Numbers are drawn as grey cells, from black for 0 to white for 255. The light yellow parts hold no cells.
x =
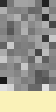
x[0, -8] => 45
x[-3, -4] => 126
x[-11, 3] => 116
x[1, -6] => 129
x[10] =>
[144, 144, 133, 157, 126, 85, 101, 147]
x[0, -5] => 163
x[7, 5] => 70
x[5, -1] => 200
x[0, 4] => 159
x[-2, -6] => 147
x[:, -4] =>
[159, 103, 160, 137, 119, 151, 124, 156, 102, 126, 126, 133, 105]
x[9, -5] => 199
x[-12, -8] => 176
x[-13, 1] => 120
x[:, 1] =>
[120, 133, 156, 99, 87, 126, 202, 116, 149, 141, 144, 161, 209]
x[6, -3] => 162
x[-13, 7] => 143
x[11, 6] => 83
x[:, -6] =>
[163, 129, 177, 132, 129, 137, 121, 128, 165, 118, 133, 147, 140]
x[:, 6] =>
[32, 165, 42, 177, 149, 57, 172, 188, 94, 132, 101, 83, 221]
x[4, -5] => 176
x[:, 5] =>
[117, 107, 130, 153, 142, 164, 162, 70, 181, 138, 85, 90, 104]
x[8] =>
[200, 149, 165, 141, 102, 181, 94, 130]
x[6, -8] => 99
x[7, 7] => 138

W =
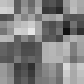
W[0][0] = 193
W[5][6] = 87
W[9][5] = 105
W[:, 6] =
[76, 55, 162, 91, 102, 87, 175, 176, 177, 136, 132, 123]
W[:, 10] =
[183, 189, 83, 113, 89, 179, 127, 126, 110, 173, 169, 169]
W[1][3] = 156
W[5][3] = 133
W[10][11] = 192
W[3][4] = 204
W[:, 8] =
[63, 41, 174, 99, 115, 71, 171, 171, 179, 120, 119, 110]
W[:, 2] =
[92, 96, 168, 181, 208, 95, 97, 101, 122, 61, 69, 77]
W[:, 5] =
[156, 173, 116, 171, 171, 151, 87, 89, 93, 105, 110, 119]
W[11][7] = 134
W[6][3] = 74
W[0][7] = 84
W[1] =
[210, 204, 96, 156, 120, 173, 55, 61, 41, 137, 189, 163]
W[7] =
[99, 88, 101, 77, 78, 89, 176, 182, 171, 183, 126, 159]
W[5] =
[184, 179, 95, 133, 105, 151, 87, 92, 71, 154, 179, 167]
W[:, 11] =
[168, 163, 87, 75, 47, 167, 162, 159, 136, 201, 192, 184]
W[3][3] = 192
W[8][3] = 90
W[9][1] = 131
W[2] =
[80, 90, 168, 133, 162, 116, 162, 154, 174, 93, 83, 87]

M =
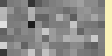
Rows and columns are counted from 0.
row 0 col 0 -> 80
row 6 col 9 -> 119
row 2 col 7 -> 127
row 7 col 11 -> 122
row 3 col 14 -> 102
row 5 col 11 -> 169
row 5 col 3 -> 126
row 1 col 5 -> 133
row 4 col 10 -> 166
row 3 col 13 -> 118
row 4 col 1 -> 141
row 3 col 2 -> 127
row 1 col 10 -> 123
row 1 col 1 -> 148
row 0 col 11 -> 160
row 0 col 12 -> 138
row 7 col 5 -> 127
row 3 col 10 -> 197
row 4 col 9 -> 136
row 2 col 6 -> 99
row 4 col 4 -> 130
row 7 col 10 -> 150
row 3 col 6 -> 110
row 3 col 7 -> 126
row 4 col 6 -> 199
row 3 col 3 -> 135
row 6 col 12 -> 105
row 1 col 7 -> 130
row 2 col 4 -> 175
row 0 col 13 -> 139
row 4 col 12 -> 132
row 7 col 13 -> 111

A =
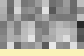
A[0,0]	183
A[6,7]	232
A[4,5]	141
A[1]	[175, 104, 213, 138, 147, 123, 225, 88, 139, 145, 105, 134]
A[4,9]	192
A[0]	[183, 112, 195, 118, 127, 155, 194, 111, 123, 155, 107, 190]
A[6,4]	144
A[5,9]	220
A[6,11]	138
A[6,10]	222
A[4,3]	187
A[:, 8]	[123, 139, 119, 182, 192, 196, 144]
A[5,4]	227
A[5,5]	138
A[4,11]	88
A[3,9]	169
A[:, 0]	[183, 175, 166, 119, 128, 139, 126]
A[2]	[166, 120, 168, 120, 112, 150, 171, 125, 119, 120, 121, 190]
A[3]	[119, 162, 127, 179, 194, 118, 127, 161, 182, 169, 156, 40]
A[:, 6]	[194, 225, 171, 127, 125, 162, 90]
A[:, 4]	[127, 147, 112, 194, 203, 227, 144]
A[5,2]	167

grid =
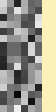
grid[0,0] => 214
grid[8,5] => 222
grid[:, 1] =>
[153, 111, 128, 163, 87, 148, 104, 105, 133, 91, 161, 171, 116, 122, 115, 130]
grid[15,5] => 143
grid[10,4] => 151
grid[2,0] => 42
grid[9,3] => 84
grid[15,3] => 66
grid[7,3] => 68
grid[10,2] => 38
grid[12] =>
[207, 116, 109, 158, 177, 34]
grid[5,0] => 203
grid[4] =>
[62, 87, 202, 187, 108, 65]
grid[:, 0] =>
[214, 196, 42, 186, 62, 203, 49, 54, 40, 35, 194, 185, 207, 76, 69, 173]
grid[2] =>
[42, 128, 145, 92, 75, 218]
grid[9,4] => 150
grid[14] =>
[69, 115, 131, 199, 17, 147]
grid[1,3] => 176
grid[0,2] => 36
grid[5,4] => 32
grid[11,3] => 66
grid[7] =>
[54, 105, 106, 68, 215, 100]

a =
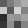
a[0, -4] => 94
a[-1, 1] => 143
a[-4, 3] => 172
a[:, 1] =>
[124, 89, 153, 143]

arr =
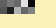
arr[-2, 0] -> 97
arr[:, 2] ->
[104, 178]
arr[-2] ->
[97, 121, 104, 224, 10]
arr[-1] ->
[85, 30, 178, 102, 130]

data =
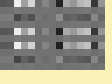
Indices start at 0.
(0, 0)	85
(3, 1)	114
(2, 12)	86
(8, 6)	109
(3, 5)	111
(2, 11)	90
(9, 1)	113
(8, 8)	141
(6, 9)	170
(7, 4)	118
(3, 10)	117
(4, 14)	149
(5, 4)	118
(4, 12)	194
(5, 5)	112
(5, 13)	113
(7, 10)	115
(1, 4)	117
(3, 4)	117
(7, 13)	110
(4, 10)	152
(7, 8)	111
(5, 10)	116
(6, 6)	133
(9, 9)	115
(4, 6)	134
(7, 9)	116
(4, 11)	181
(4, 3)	159
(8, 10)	100
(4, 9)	169
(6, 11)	180
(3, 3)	115
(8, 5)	116

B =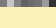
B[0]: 123
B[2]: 130
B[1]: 197
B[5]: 114

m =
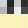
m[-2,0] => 210
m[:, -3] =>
[37, 61]
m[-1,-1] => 76
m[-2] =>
[210, 37, 200, 45]

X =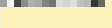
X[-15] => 162
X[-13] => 71
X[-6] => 212
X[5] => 170
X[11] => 192
